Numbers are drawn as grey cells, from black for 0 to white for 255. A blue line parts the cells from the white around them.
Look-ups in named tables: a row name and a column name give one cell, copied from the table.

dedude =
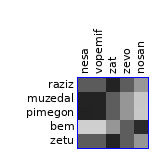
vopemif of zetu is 92
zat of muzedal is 93
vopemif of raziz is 91
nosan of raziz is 151
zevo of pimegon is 150
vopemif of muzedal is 35
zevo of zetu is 93
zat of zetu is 35
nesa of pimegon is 34
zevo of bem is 93

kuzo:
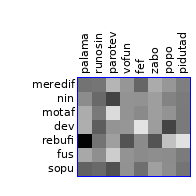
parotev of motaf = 219
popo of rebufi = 193
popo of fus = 140
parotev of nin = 67
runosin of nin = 105
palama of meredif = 115
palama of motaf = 172
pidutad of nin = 123
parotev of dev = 148
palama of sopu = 98
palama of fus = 168
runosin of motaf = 121
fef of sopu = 111
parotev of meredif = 181
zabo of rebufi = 84
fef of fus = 139
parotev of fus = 205

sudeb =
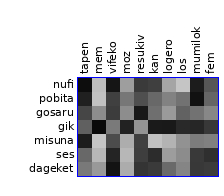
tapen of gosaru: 70
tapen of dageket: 121
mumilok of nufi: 28
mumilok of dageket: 56
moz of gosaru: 141
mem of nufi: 189
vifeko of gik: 122

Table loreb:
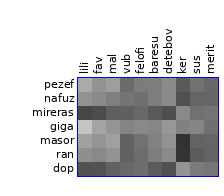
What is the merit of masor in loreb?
101
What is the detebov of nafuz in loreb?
138
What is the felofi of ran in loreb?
108
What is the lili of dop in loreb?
81
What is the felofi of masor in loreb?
114
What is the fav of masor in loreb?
149
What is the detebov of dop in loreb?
81
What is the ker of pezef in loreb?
90
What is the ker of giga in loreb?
129
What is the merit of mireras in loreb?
116
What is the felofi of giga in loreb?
137
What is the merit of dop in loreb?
118
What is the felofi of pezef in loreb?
124
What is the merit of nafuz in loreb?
102
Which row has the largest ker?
dop

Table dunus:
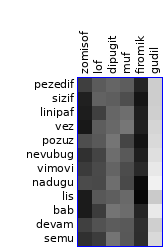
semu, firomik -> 45
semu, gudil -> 217
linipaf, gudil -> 207
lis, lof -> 88
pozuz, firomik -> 19
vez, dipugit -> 104
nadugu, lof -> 73
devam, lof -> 82
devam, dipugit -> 92
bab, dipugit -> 116
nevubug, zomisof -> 48
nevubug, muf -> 89
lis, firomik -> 6
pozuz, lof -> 89
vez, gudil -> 213

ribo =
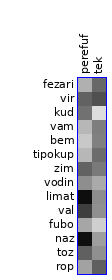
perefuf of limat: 14
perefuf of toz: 96
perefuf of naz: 15
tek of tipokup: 108
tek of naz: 158
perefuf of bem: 200
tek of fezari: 104
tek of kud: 221
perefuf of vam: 183
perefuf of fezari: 176
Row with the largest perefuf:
bem

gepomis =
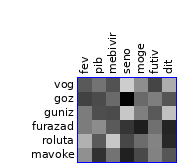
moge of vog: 142
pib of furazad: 140
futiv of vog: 69
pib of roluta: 90
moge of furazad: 30
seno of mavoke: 32
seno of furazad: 53
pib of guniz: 78

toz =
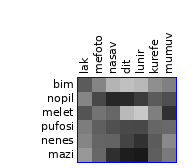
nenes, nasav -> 99
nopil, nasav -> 39
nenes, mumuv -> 137
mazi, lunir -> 25
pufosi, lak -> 125
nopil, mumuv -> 78
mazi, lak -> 152
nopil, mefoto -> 72
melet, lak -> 84
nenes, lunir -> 49
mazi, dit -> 29
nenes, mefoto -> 101
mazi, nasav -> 47
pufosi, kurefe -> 102
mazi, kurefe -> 94
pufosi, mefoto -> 95
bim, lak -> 91
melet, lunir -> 200
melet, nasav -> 103
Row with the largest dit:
bim

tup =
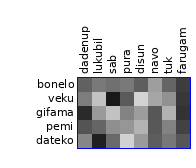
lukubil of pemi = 101
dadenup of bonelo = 97
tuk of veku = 145
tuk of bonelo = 101
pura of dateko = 209
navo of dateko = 93
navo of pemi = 88
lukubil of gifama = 154
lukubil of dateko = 32
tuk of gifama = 178
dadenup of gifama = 42
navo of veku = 166
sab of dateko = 105
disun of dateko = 154
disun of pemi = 179
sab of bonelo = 112
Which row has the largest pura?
dateko

